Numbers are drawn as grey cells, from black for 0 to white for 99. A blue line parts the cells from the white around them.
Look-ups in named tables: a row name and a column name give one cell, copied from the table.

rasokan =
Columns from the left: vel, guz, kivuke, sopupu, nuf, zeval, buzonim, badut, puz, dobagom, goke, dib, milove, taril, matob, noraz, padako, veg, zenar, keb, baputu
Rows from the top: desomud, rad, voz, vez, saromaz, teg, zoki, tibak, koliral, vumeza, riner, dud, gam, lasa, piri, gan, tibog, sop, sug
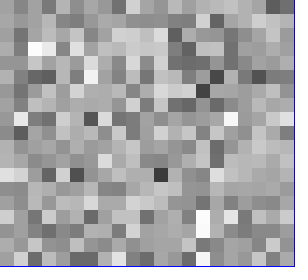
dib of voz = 85
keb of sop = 79
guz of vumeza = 36
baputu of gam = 70
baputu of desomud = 43
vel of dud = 70
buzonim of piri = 84
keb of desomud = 36
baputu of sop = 57
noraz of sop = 53

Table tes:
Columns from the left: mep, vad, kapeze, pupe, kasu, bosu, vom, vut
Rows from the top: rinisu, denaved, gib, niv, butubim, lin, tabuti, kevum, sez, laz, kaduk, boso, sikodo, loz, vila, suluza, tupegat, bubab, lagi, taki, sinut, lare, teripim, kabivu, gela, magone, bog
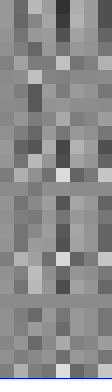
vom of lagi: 48
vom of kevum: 55
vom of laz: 56
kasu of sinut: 30
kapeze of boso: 72
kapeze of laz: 40
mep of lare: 54
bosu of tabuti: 60
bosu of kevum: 55
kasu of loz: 55
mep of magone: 56
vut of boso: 39
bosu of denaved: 69
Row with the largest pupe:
kaduk

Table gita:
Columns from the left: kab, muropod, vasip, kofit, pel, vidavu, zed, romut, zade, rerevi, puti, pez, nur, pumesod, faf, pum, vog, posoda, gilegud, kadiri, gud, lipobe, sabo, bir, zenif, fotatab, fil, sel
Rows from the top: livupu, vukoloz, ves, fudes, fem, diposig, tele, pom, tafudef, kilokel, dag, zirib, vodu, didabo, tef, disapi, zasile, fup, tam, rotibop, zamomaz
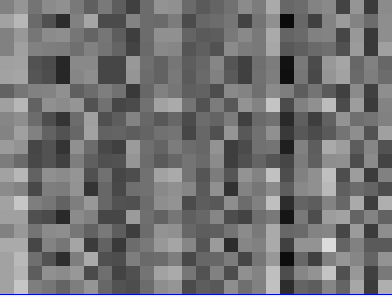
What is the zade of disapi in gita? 27
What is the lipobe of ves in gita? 41
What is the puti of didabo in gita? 44
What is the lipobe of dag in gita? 50
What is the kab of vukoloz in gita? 63
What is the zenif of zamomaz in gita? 39

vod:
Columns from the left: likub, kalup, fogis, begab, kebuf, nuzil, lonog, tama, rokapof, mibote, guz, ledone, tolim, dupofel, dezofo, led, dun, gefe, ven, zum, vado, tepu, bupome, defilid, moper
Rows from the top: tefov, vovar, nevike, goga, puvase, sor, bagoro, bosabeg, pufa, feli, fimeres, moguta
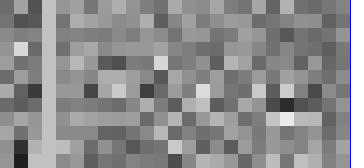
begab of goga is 75
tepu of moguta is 74
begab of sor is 75
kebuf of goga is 44
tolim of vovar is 52
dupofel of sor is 56
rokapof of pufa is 60
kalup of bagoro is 38
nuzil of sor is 57
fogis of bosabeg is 42
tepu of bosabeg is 32
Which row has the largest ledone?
puvase

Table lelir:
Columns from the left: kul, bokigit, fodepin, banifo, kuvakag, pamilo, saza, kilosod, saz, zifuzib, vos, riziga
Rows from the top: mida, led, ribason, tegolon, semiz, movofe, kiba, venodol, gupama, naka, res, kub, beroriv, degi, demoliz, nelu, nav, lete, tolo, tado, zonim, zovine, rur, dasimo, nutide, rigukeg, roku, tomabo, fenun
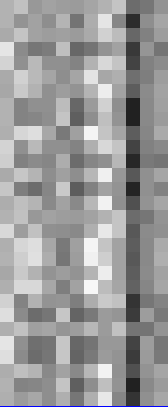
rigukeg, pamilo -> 39
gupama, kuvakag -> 76
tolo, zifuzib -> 34
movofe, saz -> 68
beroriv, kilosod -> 93
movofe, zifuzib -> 43
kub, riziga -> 45
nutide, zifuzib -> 26
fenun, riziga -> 65
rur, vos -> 61
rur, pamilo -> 39
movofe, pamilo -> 64
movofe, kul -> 66
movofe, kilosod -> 65
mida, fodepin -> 59
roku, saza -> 71
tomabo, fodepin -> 52

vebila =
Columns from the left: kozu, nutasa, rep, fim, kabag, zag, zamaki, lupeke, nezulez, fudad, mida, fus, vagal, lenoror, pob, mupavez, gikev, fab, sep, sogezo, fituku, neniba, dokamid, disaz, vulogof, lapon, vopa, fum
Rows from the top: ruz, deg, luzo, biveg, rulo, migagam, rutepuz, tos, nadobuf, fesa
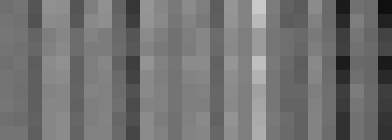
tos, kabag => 52
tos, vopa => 41
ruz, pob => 49
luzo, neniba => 41
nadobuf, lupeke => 51
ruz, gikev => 58
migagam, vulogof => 17
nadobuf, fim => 52
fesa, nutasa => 45
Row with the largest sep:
ruz

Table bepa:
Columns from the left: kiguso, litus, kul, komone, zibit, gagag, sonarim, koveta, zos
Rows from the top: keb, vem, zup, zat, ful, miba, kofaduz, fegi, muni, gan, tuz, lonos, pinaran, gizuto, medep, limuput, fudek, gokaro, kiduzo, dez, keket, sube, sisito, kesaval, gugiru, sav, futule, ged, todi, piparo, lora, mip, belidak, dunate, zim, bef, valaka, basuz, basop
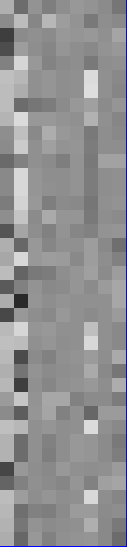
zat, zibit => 58
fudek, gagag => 52
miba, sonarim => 85
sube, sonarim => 56
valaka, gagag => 60
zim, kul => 56
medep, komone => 49
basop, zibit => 56
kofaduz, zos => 52
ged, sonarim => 59
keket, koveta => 60
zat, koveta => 57
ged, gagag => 57
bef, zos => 52
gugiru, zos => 53
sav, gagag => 57
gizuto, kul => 58
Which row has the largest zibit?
todi

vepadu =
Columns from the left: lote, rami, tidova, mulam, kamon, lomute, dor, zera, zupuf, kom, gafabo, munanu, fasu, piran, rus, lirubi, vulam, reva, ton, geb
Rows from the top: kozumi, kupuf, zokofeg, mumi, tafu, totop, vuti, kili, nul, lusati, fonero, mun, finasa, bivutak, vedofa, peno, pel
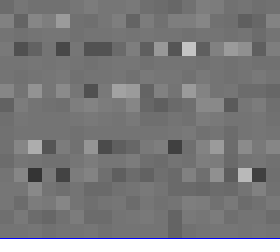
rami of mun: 46
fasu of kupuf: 49
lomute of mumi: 46
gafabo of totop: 47
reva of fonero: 54
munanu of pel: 45
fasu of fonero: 25
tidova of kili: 45
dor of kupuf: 43
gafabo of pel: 45
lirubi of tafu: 45
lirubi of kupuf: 44
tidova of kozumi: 44
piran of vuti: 60
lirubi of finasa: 56
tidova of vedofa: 48
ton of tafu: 44
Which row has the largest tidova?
fonero

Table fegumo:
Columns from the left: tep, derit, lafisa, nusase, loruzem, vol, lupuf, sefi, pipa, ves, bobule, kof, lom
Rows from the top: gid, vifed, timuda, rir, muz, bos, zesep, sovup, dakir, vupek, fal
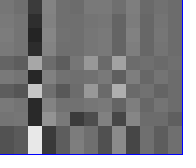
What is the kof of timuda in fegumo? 46
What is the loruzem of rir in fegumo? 43
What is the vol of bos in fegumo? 43
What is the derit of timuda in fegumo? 45
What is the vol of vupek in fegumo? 48
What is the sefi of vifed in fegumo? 46
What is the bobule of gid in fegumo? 41
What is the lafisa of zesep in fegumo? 77
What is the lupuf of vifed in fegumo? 45

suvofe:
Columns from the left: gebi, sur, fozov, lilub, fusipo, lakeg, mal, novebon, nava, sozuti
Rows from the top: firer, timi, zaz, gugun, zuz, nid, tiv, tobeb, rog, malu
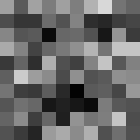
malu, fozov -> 14
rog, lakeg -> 57
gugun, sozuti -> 76
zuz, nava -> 34
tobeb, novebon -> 48
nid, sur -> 79
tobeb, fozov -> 40
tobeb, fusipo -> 13
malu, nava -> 43

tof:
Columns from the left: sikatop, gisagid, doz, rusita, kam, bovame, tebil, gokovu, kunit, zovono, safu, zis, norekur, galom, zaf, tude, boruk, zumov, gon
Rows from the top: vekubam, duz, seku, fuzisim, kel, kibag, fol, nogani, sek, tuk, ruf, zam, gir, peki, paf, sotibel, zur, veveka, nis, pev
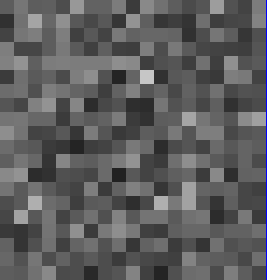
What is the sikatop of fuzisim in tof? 49
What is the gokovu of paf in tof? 36
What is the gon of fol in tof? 31
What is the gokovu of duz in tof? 34
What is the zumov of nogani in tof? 26
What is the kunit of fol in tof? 38
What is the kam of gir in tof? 31
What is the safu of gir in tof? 26
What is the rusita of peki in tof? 35
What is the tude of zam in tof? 35
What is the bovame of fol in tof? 39
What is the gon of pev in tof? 27

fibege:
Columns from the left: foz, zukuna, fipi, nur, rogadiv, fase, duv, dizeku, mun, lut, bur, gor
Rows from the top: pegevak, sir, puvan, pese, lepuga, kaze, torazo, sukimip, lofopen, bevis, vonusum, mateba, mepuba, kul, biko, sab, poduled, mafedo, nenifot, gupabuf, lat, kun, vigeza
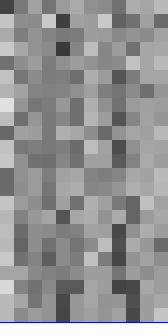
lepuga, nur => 48
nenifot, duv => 74
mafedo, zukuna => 39
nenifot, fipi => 51
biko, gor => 63
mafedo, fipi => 55
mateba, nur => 43
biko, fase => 44
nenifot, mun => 27
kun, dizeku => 57
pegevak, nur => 45
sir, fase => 62
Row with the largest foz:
sukimip

